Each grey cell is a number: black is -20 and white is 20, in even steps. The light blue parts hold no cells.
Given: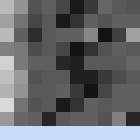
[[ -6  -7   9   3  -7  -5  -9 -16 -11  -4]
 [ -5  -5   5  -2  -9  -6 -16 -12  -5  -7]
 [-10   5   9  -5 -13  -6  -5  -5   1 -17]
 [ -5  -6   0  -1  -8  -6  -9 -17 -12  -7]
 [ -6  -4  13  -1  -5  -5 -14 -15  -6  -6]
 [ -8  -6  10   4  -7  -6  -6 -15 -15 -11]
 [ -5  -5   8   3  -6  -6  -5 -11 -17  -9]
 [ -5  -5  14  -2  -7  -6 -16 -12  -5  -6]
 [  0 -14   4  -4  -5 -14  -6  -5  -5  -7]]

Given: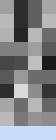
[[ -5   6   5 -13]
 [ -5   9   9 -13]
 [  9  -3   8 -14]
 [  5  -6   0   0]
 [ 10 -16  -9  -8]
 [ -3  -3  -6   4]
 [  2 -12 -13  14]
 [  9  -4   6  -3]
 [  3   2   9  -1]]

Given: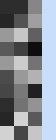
[[-13   1 -13]
 [ -7   5 -14]
 [ 11  -5   4]
 [-10 -18  -6]
 [ 12  -2   4]
 [  4   8  -8]
 [ -1 -15  -9]
 [ -2   3 -13]
 [ 13  -6 -14]
 [ -9  11  13]]

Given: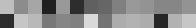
[[  1   3  10   2   6 -15   4 -13  -5  -4   0   4   3   1]
 [  8  11 -13  11   9  -1   1   0  14  -2   7   8   7 -14]]

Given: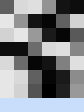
[[-17 -18  -5  14  15   3]
 [ -5  13  16   3 -17 -19]
 [-19  -6  13  16   4 -16]
 [ 15   1 -18 -18  -3  14]
 [  0  15  14  -3 -19 -17]
 [-16   2  16  14  -5 -19]
 [-15   4  16  13  -7 -20]]

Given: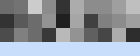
[[  5  10  -3  -2  12   2 -12   7   2   2]
 [  2   5 -12  -6  -3   3 -15   6 -10   0]
 [  7 -13  -8   0  -3 -11   9   3  -5  -9]]
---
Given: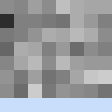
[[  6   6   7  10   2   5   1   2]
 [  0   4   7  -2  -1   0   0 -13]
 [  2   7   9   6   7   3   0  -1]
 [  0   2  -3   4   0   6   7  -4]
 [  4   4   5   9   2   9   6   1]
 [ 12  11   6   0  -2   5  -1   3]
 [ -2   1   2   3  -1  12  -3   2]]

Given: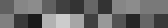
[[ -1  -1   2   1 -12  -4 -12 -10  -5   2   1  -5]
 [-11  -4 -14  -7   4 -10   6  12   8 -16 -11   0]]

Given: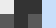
[[-12 -12  17]
 [ -6 -12  -6]]

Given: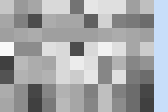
[[ 10   5  15  15  16  -2  14  14   6   4  11]
 [ -3  -1   0  13  -5   6   6   7  -8   0   6]
 [  5   6   7   6   5   5   5   5   7   6   5]
 [ 12   6  15  18  14  -8  14  15   2   2  19]
 [  3   1   8   1  15  17  14   6   7   9 -10]
 [ -3  -1  15   1  16  12  14   8   7   8  -7]
 [ -9  -3   0  10   0   6   8   1  -9   2   7]
 [-10  -3   2  10   1   6   9  -1 -10   2   6]]

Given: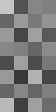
[[  0   1  -7  11]
 [  3  -1   4  -4]
 [ -6   5  -9   4]
 [  2  -4   0   1]
 [ -1  -8   5  -8]
 [ -9   8 -11   4]
 [  0  -4   1  -4]
 [ -3   5 -10   9]]

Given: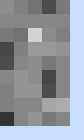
[[ -1  -8  -2   0   2]
 [  1   1   1   1   1]
 [  0   2  13  -2  -1]
 [  3   4   4   0  -9]
 [  1  -1   2   1  -8]
 [  1  -9   2   3   1]
 [  1  -8   3   3   0]
 [  7   6   1   1   0]
 [  1  -1   3   1 -12]]

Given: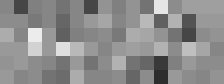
[[  5   5   5   2  16  -2   3   0   3  -9   1  -2   1   0  -9   1]
 [  4   4  -7   8  -5   9   3   1   6   4   1  -4   1  -1   2   2]
 [  3   2  -9  -2   3   6   7  -1   2   1   0  -5   4  17   1   7]
 [  1   6  10   2   8   4   5   4   1   4   9  15   4  13   4   4]
 [  2   2   4   0 -11  -4  -2   8   2  -2   4  -2   1   2   4   3]
 [  3   1   2   4 -13   2  -4   2   1   1   7  -3  -2   2   1   4]]

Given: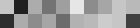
[[  9  11   6   2  16   5  -2   7 -15  11]
 [-10  11  12   9   8  -3   6   2   7 -13]]
